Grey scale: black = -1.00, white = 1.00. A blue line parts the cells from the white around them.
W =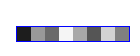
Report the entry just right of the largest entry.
0.32
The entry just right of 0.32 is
-0.33

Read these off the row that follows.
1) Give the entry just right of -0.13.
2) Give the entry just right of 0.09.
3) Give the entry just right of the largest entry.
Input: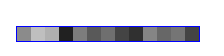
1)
-0.47
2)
0.50
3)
0.38

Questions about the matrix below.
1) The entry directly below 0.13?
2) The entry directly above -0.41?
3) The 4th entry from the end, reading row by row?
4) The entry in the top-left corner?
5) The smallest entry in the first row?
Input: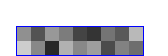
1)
0.61
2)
-0.09
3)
0.24
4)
0.13
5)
-0.59

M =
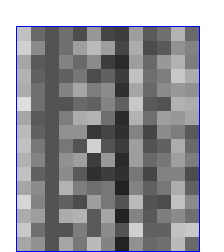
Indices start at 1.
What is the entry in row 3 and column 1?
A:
0.30
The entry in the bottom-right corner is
-0.18
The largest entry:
0.74
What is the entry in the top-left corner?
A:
0.51
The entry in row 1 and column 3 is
-0.35
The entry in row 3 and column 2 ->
-0.30
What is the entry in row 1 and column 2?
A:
-0.18
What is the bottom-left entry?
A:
0.30
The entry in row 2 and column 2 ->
0.09
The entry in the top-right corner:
-0.18
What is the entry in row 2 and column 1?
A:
0.63
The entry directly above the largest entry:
0.35

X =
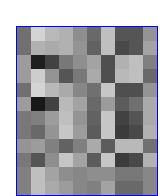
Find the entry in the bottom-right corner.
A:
0.06
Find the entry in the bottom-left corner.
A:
0.00
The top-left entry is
-0.12
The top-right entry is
0.16
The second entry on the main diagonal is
0.39
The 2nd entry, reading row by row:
0.66
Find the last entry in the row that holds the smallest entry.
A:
0.33
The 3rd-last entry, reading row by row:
-0.18
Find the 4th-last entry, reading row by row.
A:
0.28
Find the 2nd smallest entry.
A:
-0.76
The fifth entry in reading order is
0.11
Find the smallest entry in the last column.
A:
-0.18
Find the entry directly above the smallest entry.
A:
0.66
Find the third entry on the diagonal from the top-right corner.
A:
0.39
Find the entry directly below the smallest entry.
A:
0.00
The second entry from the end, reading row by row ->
-0.18
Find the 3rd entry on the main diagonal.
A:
-0.48
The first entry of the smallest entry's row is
0.22

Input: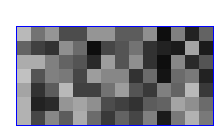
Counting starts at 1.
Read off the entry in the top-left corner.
0.45
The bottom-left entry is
0.40
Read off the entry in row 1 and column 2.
-0.10
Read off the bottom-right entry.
-0.05
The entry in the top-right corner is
-0.22
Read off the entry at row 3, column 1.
0.35
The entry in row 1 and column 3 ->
0.17
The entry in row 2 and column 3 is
-0.61
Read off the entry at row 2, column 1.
-0.22
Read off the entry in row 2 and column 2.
-0.50
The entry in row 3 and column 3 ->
0.00
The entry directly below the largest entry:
0.29

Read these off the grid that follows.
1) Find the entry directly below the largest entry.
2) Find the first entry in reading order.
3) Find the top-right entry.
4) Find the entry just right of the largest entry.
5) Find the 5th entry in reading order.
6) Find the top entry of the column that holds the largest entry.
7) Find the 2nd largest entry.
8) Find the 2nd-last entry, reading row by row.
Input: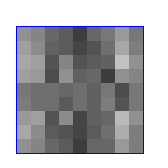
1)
0.14
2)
0.14
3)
-0.07
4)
0.14
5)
-0.52
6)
0.20
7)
0.46
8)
0.20

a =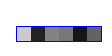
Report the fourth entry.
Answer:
-0.07
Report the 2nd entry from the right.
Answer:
-0.83
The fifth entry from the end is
-0.73
